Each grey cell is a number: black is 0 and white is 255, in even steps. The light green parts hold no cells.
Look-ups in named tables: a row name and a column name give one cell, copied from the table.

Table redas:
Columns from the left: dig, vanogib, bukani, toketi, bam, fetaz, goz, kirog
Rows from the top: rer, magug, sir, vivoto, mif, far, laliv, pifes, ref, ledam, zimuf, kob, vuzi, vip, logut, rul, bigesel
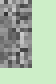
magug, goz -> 85
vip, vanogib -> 119
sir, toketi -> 199
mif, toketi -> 180
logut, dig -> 99
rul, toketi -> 138
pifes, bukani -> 103
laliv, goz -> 175
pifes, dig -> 154
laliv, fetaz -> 168
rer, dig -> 188
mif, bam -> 117
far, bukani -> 119
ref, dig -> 140
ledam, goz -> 134
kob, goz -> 167

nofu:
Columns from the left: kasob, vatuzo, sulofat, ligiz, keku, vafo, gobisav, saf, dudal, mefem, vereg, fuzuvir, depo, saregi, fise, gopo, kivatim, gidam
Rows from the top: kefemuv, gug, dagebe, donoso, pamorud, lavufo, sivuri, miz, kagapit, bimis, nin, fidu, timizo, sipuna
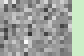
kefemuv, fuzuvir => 209
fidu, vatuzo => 154
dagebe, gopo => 177
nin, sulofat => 159
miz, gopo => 124
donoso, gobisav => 139
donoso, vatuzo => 160
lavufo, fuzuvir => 148
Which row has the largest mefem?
gug

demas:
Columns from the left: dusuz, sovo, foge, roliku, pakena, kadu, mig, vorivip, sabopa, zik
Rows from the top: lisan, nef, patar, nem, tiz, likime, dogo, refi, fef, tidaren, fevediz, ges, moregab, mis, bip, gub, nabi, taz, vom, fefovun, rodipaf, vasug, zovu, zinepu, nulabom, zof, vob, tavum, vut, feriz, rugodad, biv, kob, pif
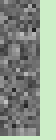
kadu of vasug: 110
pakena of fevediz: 86
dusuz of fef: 91
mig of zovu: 84
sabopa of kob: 156
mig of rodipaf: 101
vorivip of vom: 137
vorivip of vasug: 61
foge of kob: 133
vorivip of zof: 119
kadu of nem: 109
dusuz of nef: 97

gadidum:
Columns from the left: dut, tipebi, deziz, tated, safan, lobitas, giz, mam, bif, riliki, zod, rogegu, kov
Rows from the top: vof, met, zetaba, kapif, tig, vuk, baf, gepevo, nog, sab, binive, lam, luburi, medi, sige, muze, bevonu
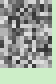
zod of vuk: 163
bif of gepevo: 57
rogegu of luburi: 50
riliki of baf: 181
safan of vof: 99
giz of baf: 210
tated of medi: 109
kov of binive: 66
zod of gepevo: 175
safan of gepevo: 114
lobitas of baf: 208
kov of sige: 203
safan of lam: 165
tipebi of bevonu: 180
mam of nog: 221
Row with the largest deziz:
binive

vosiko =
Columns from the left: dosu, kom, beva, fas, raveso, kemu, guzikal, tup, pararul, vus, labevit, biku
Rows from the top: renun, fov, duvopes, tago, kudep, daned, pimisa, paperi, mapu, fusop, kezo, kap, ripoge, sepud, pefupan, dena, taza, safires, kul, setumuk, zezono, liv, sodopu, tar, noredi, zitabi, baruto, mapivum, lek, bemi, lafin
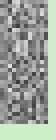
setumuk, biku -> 163
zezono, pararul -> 148
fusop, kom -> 165
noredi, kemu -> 93
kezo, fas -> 121
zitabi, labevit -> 97
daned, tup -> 187
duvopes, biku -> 160
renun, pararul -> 147
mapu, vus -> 122
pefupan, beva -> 166
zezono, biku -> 119
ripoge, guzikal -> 190
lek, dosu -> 155

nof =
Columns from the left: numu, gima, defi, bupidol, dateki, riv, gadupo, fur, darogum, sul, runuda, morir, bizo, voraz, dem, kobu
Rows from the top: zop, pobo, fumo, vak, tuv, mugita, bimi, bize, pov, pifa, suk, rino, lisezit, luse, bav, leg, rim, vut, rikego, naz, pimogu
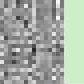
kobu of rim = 142
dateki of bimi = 170
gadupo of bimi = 83
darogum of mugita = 207
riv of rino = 127
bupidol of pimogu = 143
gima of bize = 147
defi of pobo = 156
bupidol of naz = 187
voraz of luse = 121
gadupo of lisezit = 185
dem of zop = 248
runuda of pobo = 146
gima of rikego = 81
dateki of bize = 164
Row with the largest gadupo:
pobo

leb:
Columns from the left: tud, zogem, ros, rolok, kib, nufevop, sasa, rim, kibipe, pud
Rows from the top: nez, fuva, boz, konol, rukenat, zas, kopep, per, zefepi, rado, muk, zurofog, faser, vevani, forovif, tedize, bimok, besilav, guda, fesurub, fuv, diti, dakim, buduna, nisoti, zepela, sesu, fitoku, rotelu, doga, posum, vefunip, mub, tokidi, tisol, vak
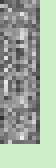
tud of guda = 150
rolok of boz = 108
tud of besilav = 98
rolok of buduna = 155
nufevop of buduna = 153
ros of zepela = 145
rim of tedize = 94
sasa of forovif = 160
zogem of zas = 104
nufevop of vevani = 81
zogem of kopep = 119
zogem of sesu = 172

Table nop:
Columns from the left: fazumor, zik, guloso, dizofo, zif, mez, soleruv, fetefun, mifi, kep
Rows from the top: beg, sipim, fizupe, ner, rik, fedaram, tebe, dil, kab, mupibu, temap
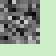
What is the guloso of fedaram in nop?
87
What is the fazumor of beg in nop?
114
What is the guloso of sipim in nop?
56
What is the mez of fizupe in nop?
102
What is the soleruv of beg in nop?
116
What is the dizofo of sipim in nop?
75
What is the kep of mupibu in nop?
162
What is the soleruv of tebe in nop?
105

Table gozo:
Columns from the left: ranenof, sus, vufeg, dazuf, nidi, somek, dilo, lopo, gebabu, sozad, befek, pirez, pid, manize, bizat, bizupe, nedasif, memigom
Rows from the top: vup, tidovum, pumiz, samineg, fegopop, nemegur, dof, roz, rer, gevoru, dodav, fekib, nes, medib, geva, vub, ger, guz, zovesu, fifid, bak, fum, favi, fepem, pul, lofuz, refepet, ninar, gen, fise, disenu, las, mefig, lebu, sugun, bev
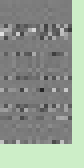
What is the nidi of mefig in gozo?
118
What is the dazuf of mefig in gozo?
131
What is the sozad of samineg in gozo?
127
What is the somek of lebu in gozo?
125
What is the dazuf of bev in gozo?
104
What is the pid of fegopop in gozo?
118
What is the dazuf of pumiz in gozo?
124
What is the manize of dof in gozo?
79
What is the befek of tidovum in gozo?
123
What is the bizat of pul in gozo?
123
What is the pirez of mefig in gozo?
126
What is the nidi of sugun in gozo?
128
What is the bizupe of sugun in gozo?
125
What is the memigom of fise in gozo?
86
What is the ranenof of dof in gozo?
137
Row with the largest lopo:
roz

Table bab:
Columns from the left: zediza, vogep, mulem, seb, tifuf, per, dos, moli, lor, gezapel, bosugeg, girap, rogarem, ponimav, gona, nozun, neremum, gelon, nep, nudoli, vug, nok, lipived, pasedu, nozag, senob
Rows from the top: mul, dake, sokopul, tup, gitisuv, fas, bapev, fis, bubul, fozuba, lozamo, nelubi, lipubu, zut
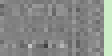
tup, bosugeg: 134
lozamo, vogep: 137
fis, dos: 120
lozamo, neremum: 123
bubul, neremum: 124
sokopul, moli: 156
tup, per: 120
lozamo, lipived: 138
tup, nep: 146
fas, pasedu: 126
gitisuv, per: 139
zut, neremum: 136
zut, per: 123
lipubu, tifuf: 129
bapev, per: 137
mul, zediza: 146
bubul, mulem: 131
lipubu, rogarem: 126
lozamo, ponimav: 139

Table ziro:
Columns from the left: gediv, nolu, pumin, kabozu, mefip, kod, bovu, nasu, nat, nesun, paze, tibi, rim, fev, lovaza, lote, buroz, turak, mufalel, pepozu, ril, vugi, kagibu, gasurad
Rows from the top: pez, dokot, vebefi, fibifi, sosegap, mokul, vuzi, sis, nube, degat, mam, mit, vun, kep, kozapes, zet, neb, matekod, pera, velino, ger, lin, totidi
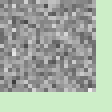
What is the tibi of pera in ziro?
132
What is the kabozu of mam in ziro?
166
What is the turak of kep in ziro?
135
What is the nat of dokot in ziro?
142
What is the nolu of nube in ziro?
152
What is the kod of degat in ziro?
149
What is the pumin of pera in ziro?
174
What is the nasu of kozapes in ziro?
174
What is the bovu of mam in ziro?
126
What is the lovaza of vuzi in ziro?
164
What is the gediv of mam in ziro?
110

